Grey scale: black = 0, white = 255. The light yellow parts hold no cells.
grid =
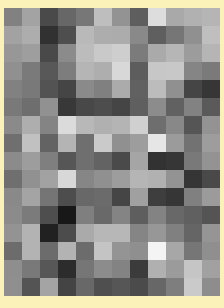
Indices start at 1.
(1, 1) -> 129
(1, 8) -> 94
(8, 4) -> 180
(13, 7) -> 183
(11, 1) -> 137
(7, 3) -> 132
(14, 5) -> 108
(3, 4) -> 139
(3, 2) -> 158
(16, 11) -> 202
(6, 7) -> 69
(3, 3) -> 73
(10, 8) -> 181
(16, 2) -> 84
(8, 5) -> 111
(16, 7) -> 86
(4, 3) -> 88
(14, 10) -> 167
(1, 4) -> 103
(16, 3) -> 164
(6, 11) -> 130
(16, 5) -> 104
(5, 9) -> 188
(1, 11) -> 177
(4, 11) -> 133
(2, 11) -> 144
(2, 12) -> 191
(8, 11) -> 114
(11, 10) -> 54
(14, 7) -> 148
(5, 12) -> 54
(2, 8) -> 137
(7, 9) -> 110
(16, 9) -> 103

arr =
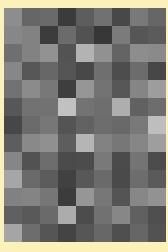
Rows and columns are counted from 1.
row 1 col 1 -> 141
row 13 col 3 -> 85
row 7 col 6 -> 109
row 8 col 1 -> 93
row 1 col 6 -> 113
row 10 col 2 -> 106
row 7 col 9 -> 190
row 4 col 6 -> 111
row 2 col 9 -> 91
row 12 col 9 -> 79
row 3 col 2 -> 130
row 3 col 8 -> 141
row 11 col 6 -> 119
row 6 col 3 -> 114
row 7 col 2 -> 107
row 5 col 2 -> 139
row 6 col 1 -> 87
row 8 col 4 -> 93
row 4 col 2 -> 87
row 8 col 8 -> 134
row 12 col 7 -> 135
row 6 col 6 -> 110
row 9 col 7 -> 75
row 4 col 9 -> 71
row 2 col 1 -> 135
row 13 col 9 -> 82
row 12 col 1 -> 96
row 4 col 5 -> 72
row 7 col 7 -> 105
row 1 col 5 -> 93
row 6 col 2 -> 114
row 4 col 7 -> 77
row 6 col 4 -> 193
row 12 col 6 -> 113
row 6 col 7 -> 174
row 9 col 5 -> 76
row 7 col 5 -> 98

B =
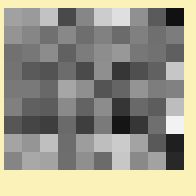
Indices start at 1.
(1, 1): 161
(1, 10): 17
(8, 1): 164
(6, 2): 96
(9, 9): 162
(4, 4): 108
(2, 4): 136
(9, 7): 199
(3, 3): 140
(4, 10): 198
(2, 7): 107
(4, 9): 97
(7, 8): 54
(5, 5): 143
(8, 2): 149
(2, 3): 112
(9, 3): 163
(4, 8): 79
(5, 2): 121
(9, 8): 137
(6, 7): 53
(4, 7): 54
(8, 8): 163
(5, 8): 148
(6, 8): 105
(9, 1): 133
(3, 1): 113
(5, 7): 101

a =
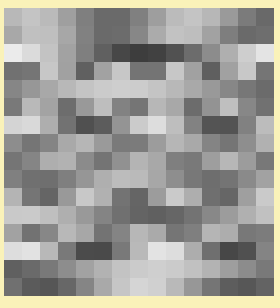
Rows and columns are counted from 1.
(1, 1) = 184
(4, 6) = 162
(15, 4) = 141
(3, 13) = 175
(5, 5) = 196
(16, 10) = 185
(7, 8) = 203
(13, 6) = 115
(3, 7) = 71
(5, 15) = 107
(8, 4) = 169
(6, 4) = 109
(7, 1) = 212
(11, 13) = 102
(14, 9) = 227
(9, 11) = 121
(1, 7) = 106
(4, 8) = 116
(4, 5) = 96
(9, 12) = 158
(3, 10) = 81
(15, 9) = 207
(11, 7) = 115
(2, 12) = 162
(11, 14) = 159
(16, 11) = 151
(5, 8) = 204
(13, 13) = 173
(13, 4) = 184
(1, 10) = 187
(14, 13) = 71
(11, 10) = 202
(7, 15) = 188
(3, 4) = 162
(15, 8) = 203
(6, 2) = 185
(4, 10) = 199
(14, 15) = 132

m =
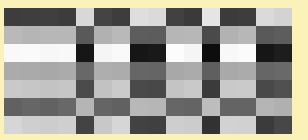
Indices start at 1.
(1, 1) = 61
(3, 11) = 245
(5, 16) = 80
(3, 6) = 245
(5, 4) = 198
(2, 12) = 74
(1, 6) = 68
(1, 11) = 58
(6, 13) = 100
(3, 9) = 25
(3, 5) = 22
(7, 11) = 204
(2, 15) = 89
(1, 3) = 63
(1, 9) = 218
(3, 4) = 248
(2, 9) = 92
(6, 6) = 101
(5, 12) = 59
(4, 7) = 172
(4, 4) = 171
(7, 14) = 209
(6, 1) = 97
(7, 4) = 207
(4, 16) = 105
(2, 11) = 183
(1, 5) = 216
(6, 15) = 181
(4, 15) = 102
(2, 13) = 178
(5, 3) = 195
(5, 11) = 201
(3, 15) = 22
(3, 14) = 251
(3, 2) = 250

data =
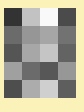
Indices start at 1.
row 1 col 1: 51
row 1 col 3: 249
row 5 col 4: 94
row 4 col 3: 87
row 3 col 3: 197

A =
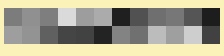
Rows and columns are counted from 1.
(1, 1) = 124
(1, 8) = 81
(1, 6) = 171
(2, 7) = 131
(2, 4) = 69
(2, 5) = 66
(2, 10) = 159
